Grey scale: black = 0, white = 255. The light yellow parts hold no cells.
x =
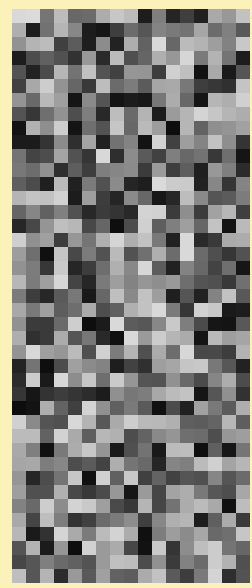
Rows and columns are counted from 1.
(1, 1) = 217
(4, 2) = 76
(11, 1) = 116
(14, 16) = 91
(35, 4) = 176
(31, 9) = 77
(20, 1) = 183
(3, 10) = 98
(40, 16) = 178
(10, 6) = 165
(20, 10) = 150
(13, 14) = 33
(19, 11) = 92
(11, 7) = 216
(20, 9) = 131
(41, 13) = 61
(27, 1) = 44
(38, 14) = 167
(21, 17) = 88
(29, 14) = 161
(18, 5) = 72
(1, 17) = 194
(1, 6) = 107
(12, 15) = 152
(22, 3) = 160
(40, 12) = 59
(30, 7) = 88
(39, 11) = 201
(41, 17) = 83
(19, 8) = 176
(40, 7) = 154
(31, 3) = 98
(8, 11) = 28
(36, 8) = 74
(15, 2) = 134
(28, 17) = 50
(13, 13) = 202
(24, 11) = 204
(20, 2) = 123

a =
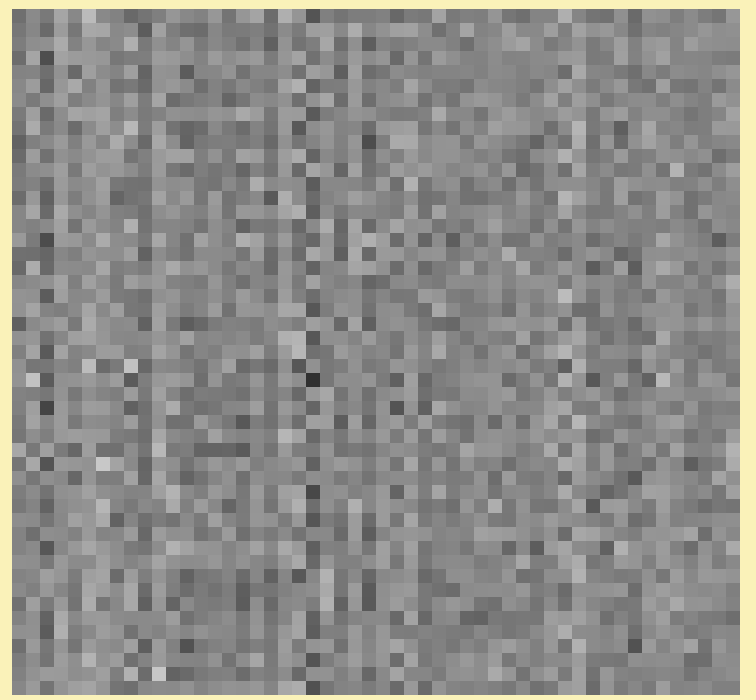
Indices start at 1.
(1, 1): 111
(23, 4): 157
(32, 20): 154
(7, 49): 132
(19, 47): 169
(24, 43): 113
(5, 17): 114
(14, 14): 118
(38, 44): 133
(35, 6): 161
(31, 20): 182
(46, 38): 128
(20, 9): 158
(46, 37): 144
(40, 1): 143
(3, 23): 167
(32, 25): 121
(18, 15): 139
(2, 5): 119
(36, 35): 174
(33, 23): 143
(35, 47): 160
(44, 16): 141
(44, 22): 97
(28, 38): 131
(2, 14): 108
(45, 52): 135
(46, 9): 160
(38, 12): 143
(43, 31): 139
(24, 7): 150
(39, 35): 140
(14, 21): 139
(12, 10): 124
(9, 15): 137
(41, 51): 151
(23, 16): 130
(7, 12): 108
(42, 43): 147
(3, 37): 164

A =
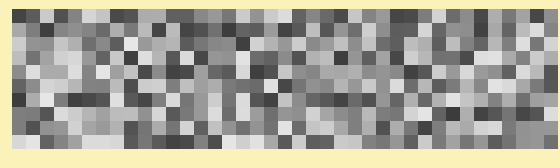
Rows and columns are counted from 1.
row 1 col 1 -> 68
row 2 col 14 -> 81
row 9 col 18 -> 147
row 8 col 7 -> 161
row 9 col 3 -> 146
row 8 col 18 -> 156
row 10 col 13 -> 74
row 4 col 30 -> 183
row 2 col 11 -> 69
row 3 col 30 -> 175
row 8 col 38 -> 85
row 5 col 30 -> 87
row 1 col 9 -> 84
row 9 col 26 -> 175
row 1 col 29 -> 75
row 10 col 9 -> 89
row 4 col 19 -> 98
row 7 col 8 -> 223
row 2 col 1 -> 169
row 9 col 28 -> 173
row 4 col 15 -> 150
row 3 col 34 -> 100
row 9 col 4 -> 150
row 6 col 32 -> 123
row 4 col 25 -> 149
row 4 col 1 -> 189
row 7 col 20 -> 195
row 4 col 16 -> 146
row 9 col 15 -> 193
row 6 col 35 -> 226
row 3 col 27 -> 109
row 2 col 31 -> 102
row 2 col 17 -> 99
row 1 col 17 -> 203
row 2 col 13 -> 69
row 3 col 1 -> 204
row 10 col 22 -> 94
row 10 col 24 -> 202

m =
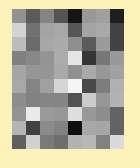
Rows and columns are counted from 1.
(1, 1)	146
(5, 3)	150
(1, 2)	91
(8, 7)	141
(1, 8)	31
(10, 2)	209
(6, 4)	213
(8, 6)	152
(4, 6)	54
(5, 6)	170
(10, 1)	96
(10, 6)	184
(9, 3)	139
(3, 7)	154
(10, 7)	129
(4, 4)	172
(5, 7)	151
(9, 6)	167
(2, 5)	85
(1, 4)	84
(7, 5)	82
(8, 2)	234
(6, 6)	73
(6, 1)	168
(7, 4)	133

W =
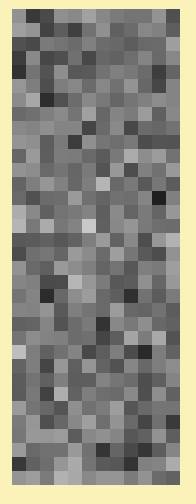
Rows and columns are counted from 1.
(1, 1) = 145
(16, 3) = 171
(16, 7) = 96
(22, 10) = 100
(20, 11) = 102
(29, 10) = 105
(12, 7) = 84
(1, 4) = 143
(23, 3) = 133
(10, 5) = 60
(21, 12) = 123
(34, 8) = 149
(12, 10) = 128
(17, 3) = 97
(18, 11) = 77
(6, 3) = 78
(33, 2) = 97
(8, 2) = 112
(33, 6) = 116
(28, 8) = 107
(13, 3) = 150
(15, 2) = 137
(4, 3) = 71
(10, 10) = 76
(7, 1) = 139
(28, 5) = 98
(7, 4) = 80
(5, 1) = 49
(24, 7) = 69
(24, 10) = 124
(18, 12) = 146
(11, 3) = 94
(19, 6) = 127
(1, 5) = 137
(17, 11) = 151
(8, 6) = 160
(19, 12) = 158
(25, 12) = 98
